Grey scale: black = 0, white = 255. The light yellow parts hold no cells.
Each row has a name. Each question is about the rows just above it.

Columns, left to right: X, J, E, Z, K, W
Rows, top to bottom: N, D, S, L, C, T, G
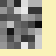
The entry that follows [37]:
[220]
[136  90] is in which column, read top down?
E
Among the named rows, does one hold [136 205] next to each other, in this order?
no
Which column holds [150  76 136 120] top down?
X
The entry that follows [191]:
[105]

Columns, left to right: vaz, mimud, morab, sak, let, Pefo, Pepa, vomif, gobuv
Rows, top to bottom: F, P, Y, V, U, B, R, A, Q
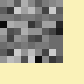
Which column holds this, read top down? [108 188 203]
let
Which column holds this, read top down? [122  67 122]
Pepa

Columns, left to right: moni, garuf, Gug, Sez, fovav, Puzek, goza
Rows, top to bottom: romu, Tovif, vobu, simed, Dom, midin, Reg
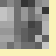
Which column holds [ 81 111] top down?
fovav
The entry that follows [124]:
[95]
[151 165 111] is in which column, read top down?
garuf
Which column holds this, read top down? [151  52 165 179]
goza

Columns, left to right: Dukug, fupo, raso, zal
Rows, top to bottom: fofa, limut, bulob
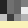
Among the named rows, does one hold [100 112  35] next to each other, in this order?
no
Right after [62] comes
[140]
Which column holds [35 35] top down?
Dukug

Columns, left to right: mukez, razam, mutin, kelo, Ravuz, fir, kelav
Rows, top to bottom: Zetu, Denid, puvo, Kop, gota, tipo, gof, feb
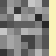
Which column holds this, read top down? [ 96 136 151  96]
kelo
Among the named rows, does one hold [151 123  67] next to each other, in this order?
yes
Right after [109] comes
[198]

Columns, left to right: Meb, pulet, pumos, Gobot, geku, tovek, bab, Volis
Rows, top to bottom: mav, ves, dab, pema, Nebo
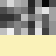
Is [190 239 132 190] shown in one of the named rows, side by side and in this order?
yes
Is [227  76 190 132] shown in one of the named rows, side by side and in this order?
no
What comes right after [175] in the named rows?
[162]
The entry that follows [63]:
[146]
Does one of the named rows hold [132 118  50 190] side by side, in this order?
yes

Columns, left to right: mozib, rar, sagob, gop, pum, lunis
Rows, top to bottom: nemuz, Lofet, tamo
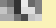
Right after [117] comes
[77]
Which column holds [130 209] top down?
lunis
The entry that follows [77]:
[196]
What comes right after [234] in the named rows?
[105]
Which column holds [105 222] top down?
pum

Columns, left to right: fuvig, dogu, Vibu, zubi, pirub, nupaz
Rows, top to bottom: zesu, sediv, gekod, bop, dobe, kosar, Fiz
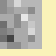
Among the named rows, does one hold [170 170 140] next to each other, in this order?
yes
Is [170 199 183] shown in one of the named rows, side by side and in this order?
yes
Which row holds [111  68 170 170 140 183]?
kosar
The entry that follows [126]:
[140]
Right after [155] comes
[170]

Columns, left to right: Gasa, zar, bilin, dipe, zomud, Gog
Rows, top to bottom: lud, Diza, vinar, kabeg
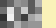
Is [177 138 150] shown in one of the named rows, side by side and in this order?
yes
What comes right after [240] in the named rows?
[114]
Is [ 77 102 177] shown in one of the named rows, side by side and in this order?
yes
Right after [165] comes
[189]
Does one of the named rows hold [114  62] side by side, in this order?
yes
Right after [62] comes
[165]

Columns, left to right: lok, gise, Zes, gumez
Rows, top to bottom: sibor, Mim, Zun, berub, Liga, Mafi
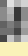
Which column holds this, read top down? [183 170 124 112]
gise
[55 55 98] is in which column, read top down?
Zes
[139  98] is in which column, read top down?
lok
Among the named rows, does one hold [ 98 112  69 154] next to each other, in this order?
no
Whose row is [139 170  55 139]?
Zun
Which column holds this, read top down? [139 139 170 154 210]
gumez

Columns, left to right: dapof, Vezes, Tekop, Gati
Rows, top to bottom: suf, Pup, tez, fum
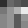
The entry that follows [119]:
[149]
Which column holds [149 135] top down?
Gati
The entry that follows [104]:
[90]

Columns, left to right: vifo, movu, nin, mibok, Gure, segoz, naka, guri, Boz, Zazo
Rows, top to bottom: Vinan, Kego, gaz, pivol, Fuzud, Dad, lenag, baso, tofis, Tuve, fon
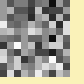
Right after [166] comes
[138]
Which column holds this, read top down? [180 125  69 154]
Zazo
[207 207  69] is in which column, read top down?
nin
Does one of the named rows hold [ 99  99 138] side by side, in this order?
yes
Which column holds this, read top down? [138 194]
segoz
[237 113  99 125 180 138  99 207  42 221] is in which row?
pivol

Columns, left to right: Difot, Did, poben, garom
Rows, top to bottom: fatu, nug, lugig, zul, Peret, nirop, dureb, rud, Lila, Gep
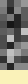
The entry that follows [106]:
[62]
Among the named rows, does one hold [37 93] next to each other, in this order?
yes
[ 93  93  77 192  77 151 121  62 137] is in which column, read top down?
garom
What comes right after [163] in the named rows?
[121]
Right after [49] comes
[176]
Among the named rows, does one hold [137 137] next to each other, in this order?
yes

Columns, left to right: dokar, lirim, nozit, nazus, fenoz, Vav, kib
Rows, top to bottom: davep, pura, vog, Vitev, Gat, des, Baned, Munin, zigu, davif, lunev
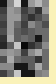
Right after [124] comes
[138]
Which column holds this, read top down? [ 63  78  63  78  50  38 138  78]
dokar
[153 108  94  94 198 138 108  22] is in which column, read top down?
nozit
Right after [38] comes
[94]

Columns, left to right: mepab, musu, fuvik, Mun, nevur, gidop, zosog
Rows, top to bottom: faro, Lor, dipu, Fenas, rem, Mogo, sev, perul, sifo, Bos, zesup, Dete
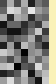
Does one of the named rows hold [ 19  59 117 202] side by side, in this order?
yes
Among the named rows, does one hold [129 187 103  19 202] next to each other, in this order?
no
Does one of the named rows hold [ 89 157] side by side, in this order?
no

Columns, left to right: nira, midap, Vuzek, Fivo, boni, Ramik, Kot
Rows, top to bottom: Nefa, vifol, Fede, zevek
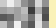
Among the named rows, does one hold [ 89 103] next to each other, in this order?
yes
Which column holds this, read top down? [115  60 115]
boni
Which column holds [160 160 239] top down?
Vuzek

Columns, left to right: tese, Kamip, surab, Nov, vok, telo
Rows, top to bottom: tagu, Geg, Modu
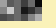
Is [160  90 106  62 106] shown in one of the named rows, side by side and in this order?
yes
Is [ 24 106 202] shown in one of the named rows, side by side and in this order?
no
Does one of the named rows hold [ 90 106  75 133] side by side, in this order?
yes
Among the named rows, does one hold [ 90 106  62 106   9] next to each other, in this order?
yes
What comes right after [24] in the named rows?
[50]
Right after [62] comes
[106]
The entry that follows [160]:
[90]

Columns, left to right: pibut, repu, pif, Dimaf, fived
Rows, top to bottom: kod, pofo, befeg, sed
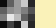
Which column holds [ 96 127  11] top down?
pibut
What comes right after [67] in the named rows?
[25]
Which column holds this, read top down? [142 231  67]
repu
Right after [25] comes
[202]

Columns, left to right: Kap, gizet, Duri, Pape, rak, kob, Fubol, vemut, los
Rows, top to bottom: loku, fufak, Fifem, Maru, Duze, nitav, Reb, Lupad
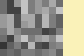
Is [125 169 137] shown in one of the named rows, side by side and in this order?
yes
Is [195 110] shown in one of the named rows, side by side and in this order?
no
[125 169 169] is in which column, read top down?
rak
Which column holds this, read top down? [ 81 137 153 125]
Duri
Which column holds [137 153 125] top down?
Duri

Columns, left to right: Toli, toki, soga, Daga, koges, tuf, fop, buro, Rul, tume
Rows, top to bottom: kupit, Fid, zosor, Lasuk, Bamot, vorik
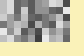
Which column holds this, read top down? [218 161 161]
toki
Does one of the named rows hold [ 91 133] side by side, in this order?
yes
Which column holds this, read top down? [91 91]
koges
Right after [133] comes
[75]

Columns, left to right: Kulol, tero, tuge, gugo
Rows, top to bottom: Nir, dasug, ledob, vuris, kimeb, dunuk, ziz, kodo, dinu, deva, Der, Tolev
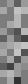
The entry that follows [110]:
[82]
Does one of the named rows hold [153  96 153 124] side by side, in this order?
no
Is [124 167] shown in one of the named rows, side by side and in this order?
yes
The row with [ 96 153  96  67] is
dunuk
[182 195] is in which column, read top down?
tuge
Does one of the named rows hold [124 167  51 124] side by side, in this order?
yes
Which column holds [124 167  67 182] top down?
tero

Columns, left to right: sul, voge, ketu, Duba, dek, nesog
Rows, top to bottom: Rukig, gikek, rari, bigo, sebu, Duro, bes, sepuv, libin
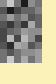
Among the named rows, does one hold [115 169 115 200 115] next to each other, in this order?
no
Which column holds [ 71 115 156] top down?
nesog
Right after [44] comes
[169]

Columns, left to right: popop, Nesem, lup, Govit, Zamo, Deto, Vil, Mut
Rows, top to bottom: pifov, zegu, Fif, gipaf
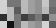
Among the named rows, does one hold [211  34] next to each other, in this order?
no
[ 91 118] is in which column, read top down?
lup
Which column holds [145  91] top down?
Mut
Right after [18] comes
[118]
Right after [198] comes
[118]

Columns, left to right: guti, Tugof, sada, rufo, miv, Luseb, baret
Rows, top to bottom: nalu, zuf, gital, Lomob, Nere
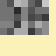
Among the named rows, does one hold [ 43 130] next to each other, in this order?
yes
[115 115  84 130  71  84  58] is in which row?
gital
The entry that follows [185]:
[171]
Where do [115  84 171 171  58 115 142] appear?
Nere
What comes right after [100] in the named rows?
[71]
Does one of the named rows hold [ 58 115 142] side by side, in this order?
yes

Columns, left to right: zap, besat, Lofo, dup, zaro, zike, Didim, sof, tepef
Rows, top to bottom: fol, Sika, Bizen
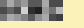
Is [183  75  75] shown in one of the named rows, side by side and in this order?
no
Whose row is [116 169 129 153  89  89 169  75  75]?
fol
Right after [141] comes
[169]

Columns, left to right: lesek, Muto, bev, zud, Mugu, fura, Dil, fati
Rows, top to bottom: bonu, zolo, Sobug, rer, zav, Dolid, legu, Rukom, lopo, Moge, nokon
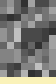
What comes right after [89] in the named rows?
[73]
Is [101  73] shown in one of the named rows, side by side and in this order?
yes

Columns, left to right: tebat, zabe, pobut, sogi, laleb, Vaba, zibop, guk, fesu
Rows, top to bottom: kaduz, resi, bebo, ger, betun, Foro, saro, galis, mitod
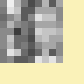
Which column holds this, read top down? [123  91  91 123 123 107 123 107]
sogi
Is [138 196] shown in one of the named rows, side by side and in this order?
yes
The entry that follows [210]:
[196]
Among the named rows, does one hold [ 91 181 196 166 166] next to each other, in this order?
no
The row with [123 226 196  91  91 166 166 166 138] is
resi

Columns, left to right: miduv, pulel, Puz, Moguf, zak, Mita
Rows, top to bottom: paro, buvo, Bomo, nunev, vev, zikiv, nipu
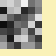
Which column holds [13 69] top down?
miduv
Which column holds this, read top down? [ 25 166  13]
miduv
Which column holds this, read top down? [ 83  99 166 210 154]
Moguf

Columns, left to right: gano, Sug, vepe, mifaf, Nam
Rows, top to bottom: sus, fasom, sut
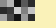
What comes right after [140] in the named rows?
[181]
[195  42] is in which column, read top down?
Nam
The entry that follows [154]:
[42]

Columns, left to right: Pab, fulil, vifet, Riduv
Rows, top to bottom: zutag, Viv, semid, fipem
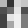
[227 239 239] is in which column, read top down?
vifet
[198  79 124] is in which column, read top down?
Riduv
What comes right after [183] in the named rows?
[50]
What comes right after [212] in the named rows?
[198]

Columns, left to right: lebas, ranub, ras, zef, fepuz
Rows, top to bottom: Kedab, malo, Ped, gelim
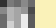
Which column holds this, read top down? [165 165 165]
ras
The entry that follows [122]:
[107]

